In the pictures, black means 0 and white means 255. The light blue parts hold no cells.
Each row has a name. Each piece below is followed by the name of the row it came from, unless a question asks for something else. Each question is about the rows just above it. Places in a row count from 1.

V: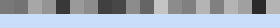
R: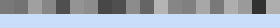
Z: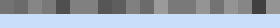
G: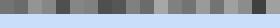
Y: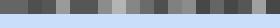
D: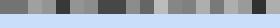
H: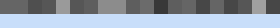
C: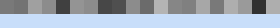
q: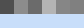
C
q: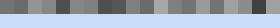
G

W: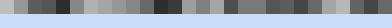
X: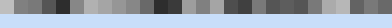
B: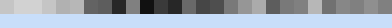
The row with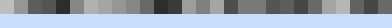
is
W
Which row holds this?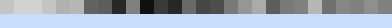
B
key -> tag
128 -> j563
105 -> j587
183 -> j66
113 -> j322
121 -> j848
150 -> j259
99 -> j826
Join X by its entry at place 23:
j848
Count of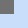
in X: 0

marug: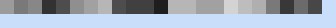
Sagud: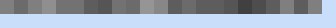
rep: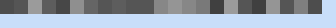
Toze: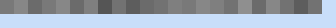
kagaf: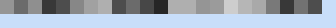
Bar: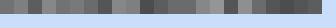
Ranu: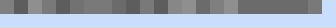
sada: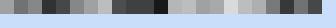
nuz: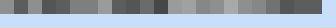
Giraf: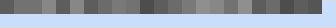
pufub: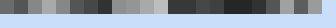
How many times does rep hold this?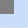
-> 1
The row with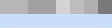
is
marug
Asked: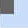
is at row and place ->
rep, 7

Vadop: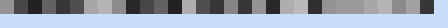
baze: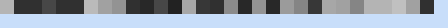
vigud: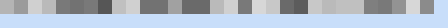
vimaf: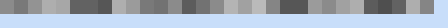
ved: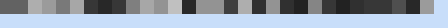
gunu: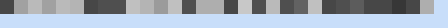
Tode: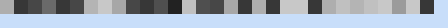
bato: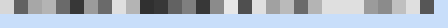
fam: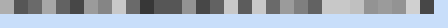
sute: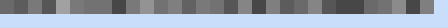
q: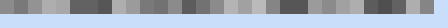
vimaf
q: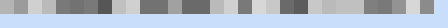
vigud
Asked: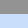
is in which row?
ved
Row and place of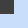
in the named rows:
ved, 17
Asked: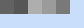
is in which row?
vimaf
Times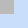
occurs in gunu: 3
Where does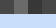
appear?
Tode

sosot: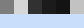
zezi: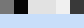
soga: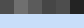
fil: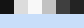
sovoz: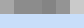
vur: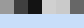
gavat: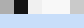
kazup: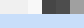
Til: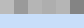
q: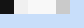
gavat
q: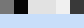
zezi
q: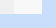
gavat
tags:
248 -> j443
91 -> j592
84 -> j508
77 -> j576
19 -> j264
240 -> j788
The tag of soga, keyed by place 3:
j592
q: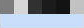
sosot
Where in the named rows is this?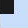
sosot, 4

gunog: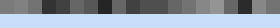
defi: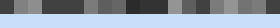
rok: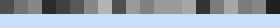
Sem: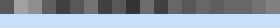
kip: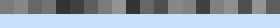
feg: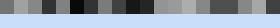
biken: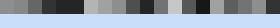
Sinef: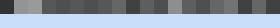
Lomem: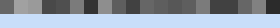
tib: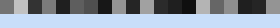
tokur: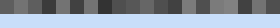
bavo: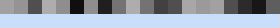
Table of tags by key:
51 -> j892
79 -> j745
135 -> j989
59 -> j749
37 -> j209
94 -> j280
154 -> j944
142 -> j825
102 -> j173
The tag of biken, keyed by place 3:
j173
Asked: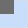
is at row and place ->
Sem, 11
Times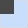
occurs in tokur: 0
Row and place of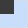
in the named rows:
tokur, 4
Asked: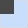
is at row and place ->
Lomem, 4

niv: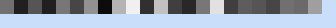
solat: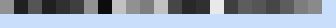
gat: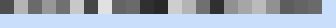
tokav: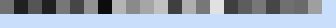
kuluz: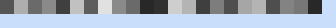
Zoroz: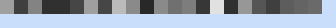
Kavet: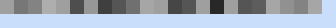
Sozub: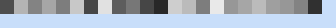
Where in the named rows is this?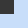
Zoroz, 15
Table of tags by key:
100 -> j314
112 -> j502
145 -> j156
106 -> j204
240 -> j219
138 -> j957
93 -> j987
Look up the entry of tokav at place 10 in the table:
j957
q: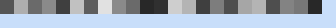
kuluz
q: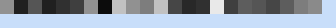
solat
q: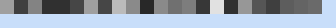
Zoroz

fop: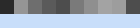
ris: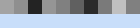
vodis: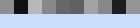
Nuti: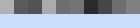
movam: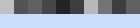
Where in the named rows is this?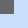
vodis, 5
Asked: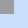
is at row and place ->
fop, 9
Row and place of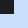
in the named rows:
vodis, 9

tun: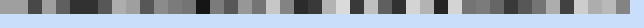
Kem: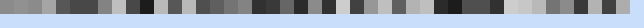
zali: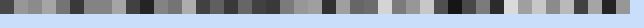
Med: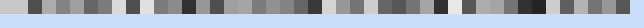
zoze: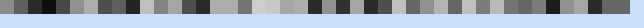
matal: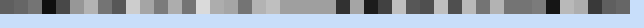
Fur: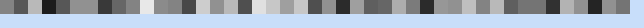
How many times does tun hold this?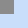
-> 1
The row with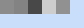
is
Fur
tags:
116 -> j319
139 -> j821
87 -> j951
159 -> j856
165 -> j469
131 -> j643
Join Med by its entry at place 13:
j821
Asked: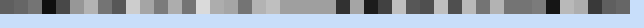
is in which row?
matal
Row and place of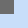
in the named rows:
zali, 27
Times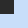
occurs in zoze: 5
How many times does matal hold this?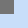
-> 7

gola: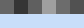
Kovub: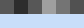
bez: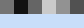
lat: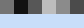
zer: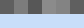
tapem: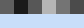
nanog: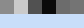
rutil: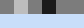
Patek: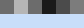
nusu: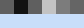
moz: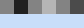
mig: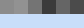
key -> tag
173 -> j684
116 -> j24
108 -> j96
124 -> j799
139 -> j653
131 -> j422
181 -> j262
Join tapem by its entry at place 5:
j24
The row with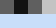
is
nusu
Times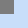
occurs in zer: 1
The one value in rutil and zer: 124
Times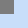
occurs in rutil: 4

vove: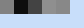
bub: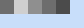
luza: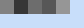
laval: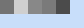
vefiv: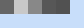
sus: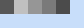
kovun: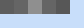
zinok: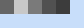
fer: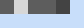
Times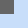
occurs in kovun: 2
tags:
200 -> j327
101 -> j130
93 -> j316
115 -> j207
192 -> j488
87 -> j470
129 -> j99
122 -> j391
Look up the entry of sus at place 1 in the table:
j470
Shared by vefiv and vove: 136

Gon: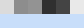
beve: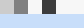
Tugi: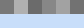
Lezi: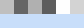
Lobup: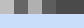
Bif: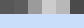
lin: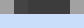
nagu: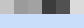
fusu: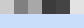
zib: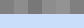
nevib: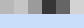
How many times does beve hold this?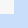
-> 3
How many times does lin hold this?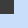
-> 3
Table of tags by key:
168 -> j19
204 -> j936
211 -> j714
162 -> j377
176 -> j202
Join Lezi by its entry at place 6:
j714

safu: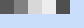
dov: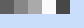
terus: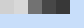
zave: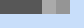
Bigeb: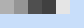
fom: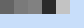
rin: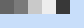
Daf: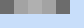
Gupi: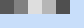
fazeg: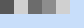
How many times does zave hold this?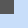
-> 3
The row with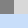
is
safu
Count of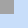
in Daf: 2
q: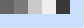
rin

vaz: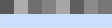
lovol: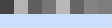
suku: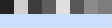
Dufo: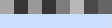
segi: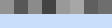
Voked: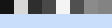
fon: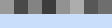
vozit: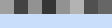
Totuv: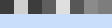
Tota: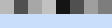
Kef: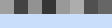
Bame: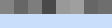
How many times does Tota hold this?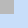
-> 1
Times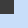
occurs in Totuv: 2
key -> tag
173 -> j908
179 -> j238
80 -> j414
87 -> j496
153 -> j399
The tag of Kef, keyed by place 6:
j908

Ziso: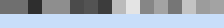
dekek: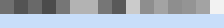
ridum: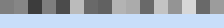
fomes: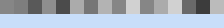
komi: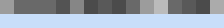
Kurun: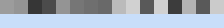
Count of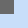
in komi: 5
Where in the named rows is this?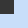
Kurun, 3
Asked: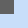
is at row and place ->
ridum, 8
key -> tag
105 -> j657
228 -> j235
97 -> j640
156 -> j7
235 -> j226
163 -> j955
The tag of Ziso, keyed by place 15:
j7

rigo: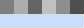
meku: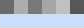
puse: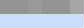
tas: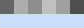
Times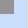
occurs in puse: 4
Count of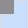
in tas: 1
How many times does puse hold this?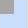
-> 1
